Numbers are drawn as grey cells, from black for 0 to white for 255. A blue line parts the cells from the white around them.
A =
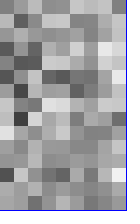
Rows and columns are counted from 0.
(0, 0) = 128
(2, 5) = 161
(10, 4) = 152
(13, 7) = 144
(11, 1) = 151
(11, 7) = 167
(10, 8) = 197
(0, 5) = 198
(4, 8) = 196
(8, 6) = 170
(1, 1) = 95
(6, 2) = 182
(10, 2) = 178
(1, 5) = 132
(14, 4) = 181
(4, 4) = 200
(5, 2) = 195
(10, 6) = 136
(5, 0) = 85
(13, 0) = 172
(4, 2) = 91
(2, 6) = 132
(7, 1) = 131
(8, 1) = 63
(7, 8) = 200
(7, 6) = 160
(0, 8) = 128
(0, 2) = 187
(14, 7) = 134
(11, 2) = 184
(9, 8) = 161
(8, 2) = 212
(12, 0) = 81

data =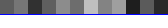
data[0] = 93
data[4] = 140
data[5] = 109

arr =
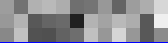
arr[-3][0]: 157
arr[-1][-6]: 192
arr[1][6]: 179
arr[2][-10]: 82
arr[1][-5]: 163
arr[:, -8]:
[173, 106, 98]
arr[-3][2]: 177
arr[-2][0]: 152
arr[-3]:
[157, 114, 177, 185, 173, 111, 116, 152, 100, 157, 173, 215]
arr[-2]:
[152, 179, 88, 101, 106, 32, 179, 163, 185, 173, 88, 239]

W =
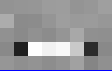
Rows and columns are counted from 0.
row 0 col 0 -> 147
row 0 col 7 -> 159
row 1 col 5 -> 154
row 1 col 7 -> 151
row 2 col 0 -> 145
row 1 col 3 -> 149
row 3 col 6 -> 43
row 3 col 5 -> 201
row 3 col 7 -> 137
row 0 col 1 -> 149
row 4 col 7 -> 144
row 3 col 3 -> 241
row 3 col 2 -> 254

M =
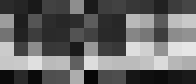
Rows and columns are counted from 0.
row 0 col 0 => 43
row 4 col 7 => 191
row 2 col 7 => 41
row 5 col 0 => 11
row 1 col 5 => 44
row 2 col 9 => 134
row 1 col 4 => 39
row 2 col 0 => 115
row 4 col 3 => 186
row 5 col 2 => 10
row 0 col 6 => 26
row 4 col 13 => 174
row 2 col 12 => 140
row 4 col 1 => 201
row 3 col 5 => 26
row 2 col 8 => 40
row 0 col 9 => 55
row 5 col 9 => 22
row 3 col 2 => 141
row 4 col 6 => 221
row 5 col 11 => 12
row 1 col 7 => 43
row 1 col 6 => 93

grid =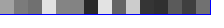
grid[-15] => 162
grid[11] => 48
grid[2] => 112
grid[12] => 90

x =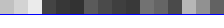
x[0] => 193
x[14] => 145
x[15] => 98
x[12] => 74
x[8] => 63

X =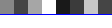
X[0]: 135
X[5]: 59
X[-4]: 25
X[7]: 69

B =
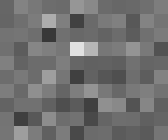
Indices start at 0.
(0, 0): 102
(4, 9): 113
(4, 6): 97
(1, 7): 122
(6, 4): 101
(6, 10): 127
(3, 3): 127
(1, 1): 111
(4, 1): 99
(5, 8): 79
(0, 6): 137
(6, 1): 105
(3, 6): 182
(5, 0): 109
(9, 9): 96
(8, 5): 114
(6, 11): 114
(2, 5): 104
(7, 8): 137
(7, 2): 113
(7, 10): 134
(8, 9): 109
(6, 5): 126
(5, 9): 110
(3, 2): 134
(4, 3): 108
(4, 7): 98
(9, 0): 117
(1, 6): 106
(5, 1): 121
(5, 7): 86
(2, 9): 92
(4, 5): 102
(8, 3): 141
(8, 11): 101
